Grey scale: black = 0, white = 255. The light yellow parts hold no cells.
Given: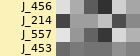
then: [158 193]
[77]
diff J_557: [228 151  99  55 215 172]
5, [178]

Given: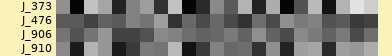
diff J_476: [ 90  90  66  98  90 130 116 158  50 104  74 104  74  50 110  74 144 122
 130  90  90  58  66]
19, [82]
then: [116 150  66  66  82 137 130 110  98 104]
[122]
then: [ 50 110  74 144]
[122]

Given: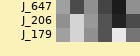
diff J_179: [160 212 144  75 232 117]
3, [83]
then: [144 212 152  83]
[34]
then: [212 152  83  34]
[75]
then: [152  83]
[34]
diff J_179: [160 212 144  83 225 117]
4, [232]
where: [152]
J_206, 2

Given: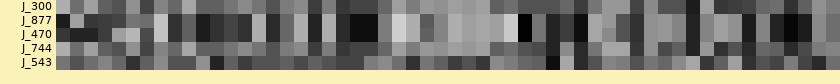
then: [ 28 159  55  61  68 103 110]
[49]
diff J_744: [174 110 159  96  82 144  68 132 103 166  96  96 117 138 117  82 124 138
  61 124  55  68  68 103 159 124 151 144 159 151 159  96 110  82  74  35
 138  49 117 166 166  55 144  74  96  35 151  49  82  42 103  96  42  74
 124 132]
37, [42]
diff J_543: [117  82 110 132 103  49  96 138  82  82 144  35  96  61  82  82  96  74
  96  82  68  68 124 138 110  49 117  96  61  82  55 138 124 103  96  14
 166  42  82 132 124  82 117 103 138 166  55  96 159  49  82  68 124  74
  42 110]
53, [68]
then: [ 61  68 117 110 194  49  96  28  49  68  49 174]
[42]
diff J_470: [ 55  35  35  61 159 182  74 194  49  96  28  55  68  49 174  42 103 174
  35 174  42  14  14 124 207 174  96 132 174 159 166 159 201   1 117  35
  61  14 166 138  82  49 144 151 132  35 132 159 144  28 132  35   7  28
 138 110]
11, [49]
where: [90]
J_877, 26
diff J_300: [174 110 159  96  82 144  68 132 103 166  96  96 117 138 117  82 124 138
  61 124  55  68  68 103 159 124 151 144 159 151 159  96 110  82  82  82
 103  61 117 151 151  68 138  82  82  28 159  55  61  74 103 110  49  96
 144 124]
49, [68]

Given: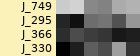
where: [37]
J_295, 0
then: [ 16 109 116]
[82]

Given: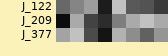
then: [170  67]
[44]
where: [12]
J_209, 0
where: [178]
J_377, 4
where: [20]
J_377, 3

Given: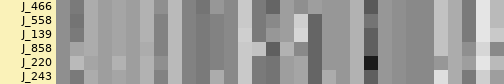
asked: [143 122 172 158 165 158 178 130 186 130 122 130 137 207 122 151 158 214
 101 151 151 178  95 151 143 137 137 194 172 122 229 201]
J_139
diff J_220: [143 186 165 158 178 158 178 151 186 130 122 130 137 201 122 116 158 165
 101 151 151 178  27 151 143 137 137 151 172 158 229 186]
7, [143]
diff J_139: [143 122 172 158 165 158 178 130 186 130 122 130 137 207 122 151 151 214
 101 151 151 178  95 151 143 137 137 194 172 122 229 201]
16, [158]
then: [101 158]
[143]
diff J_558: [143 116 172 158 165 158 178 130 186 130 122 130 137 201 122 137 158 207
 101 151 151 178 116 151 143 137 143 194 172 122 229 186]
26, [137]
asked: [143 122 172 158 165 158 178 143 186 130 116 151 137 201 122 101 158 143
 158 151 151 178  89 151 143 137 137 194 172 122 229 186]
J_466

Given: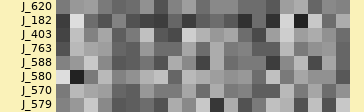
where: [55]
J_579, 11
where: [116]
J_588, 6
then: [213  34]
[200]
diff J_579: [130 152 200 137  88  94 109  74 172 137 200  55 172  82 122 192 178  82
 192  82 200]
7, [82]

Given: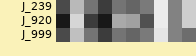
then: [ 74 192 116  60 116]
[101]
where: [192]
J_999, 1
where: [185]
J_239, 1
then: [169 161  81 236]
[130]
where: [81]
J_920, 6

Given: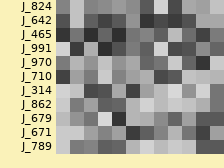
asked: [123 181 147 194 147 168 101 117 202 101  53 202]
J_970
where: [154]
J_824, 4
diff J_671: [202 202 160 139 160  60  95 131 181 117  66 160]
3, [131]
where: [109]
J_465, 9

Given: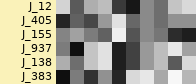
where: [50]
J_383, 2
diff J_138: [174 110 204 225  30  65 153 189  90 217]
2, [196]
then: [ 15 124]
[50]
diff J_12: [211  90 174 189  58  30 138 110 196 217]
5, [23]

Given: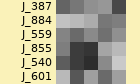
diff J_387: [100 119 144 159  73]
3, [151]
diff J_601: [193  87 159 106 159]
0, [185]
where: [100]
J_387, 0
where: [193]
J_884, 0

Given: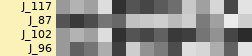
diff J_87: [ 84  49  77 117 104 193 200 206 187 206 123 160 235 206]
1, [57]
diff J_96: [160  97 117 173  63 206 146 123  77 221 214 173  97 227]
0, [153]
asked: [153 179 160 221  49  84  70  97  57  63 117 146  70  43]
J_102
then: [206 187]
[206]
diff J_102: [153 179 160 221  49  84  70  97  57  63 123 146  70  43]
10, [117]
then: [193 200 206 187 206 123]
[160]

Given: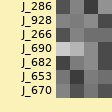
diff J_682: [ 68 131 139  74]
1, [124]
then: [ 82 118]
[82]
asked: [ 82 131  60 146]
J_286

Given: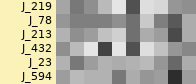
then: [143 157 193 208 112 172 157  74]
[172]
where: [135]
J_432, 9
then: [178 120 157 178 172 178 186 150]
[104]
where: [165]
J_219, 0
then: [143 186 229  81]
[222]
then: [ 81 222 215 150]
[143]

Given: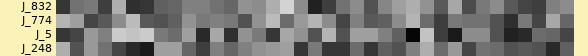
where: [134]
J_832, 23
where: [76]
J_832, 29

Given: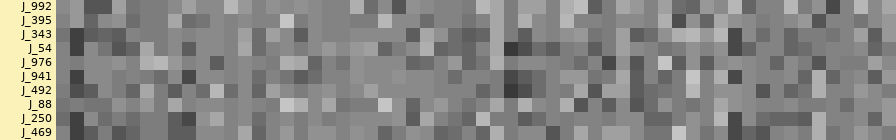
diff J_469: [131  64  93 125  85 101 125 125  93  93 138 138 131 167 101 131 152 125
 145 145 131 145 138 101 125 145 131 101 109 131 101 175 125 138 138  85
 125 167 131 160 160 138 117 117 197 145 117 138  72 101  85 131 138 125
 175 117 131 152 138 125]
26, [138]
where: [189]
J_992, 37
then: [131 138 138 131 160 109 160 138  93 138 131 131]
[138]

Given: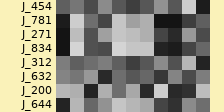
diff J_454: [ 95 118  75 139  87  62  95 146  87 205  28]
6, [87]
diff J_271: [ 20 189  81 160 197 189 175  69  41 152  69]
10, [75]
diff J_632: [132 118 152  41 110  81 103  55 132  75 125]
5, [87]

